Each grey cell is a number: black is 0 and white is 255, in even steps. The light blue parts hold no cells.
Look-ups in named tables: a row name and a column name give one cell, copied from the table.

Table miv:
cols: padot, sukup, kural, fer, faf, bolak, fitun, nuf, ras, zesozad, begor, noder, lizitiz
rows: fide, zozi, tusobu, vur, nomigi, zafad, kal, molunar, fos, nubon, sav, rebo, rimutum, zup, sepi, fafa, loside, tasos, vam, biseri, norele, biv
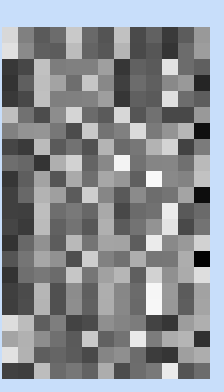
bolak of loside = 95
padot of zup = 51
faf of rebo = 121
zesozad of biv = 121
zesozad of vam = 67
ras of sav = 139
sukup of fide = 128

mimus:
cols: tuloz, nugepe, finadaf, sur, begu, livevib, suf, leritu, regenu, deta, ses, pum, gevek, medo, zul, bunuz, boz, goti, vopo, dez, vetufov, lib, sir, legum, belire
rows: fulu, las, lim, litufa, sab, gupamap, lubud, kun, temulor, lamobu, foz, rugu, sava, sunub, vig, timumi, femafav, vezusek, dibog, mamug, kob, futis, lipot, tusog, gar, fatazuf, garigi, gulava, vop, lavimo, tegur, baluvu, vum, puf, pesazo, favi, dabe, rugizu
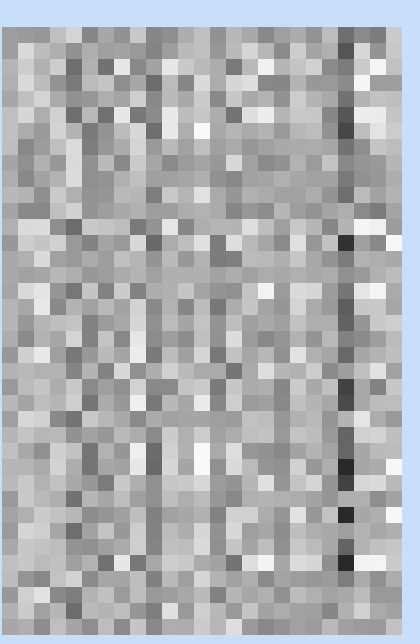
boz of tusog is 160
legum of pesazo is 144
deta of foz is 125
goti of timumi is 168
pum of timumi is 175
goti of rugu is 182
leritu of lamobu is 176
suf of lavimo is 166
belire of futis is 161
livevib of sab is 151
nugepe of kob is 207
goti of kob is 145

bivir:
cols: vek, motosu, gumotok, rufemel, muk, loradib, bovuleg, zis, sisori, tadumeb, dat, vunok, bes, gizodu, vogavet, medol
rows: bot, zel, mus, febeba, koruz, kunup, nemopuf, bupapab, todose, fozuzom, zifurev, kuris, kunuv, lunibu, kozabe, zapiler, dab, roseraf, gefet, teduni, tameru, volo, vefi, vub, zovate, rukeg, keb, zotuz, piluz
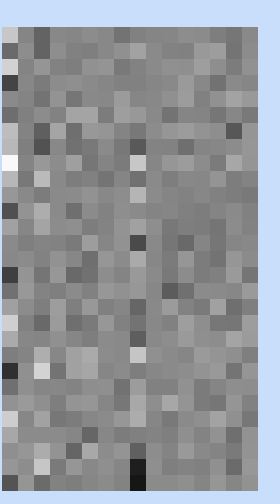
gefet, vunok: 158
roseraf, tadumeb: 137
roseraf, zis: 134
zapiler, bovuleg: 141
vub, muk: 148
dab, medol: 154
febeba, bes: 136
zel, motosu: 141
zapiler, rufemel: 151
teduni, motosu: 135
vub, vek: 146
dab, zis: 145
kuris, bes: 125
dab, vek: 113
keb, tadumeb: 141
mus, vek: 210
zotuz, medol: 151
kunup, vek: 110

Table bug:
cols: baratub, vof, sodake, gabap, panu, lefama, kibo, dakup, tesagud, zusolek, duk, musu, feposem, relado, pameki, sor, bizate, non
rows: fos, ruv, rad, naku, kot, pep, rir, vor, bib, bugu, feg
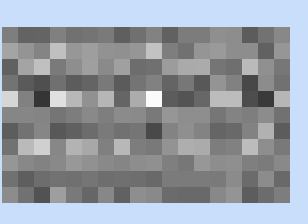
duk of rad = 156
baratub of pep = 134
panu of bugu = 112
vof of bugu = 94
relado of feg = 136
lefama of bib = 145
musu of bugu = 123
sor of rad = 186
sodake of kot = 53

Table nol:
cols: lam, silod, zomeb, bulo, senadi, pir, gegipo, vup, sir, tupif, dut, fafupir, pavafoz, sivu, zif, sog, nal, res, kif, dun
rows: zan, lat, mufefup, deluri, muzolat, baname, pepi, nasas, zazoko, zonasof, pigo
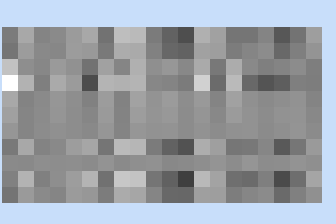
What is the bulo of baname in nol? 149
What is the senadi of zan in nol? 155
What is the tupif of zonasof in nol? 117
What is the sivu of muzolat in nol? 132
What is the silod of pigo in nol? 154
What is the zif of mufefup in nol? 172
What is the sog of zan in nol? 117
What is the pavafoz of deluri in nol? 209
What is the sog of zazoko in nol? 149
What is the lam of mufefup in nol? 194
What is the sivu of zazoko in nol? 148
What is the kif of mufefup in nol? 140

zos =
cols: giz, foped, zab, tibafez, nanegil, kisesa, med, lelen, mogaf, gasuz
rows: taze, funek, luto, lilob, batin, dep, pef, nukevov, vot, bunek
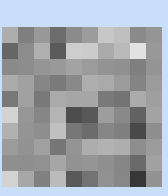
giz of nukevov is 155
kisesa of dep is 88
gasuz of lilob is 155
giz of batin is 120
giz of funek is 102
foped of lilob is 161
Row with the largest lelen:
taze

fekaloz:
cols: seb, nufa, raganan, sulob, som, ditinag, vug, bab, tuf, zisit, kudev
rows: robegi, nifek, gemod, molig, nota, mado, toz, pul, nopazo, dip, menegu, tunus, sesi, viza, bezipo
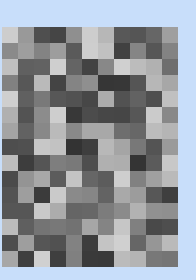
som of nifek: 90
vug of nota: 172
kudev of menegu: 63
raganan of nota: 121
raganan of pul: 199
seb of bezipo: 167
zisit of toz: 188
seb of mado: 176
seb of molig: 129
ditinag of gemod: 67
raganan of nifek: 131
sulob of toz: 186

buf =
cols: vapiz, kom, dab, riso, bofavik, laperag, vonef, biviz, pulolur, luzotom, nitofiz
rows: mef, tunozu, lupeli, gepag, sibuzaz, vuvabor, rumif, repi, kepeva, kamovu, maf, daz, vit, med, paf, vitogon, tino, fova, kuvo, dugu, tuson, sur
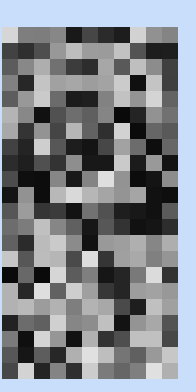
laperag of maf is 182
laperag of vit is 23
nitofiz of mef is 132
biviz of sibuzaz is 194
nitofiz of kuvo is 83
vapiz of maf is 20
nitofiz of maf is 14
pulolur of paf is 169
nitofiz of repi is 103
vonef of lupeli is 167
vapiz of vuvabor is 180
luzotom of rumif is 102
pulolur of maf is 165
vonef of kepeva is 24

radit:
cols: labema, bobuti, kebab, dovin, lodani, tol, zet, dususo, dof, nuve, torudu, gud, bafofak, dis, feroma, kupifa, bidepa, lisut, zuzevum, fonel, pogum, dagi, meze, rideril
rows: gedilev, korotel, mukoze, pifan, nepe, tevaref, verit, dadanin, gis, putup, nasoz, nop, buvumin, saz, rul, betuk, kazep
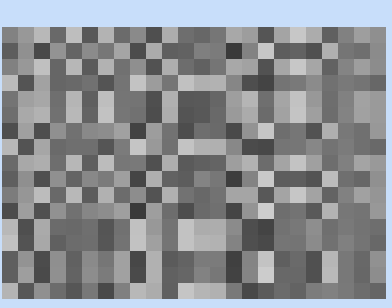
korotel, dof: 76
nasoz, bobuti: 150
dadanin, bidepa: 72
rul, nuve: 177
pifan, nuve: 156
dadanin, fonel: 135
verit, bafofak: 110
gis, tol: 94
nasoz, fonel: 163
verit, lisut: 110
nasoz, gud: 114
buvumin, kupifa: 78
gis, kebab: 174
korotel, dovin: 147
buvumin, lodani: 105
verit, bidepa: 198
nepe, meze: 162
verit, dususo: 161

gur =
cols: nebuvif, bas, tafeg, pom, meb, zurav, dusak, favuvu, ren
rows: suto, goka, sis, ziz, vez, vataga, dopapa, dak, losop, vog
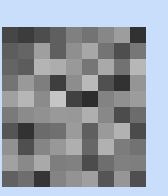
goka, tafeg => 159
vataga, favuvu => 76
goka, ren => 119
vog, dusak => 85
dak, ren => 114
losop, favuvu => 128
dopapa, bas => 50
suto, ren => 49
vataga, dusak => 136
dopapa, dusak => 154
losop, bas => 137
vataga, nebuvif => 122
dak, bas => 79
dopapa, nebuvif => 85
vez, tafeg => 139
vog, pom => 132
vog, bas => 110
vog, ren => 79
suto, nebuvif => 70
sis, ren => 183
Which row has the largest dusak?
dak

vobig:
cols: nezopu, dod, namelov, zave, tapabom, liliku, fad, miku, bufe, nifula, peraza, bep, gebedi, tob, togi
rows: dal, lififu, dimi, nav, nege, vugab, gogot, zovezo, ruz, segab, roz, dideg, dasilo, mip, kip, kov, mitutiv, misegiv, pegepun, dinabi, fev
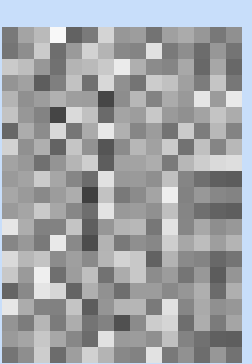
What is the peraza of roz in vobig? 238
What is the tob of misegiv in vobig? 144
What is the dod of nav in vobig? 161
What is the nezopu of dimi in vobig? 202
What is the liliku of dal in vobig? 122
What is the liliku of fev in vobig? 209
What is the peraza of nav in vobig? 193
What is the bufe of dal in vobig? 157

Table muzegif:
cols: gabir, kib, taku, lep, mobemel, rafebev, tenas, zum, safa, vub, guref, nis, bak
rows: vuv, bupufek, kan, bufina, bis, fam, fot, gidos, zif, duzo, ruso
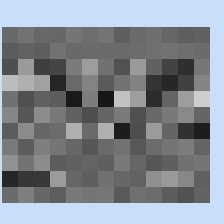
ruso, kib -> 127
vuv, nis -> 94
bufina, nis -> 65
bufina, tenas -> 91
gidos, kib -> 93
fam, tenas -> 101
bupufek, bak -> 107
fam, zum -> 122
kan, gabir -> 79
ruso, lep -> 94
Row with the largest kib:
bufina

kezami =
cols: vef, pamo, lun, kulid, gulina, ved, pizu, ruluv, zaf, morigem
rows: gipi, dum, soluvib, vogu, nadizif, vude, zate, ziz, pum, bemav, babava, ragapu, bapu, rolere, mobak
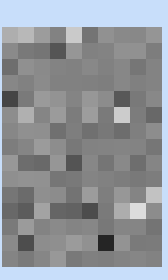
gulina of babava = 115
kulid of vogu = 129
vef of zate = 135
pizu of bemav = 129
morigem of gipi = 149
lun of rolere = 141
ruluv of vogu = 135
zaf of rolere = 122
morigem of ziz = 118
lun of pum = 105
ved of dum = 129
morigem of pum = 133
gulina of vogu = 129
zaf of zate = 127
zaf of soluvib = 118
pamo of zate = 144
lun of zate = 143
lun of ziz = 155

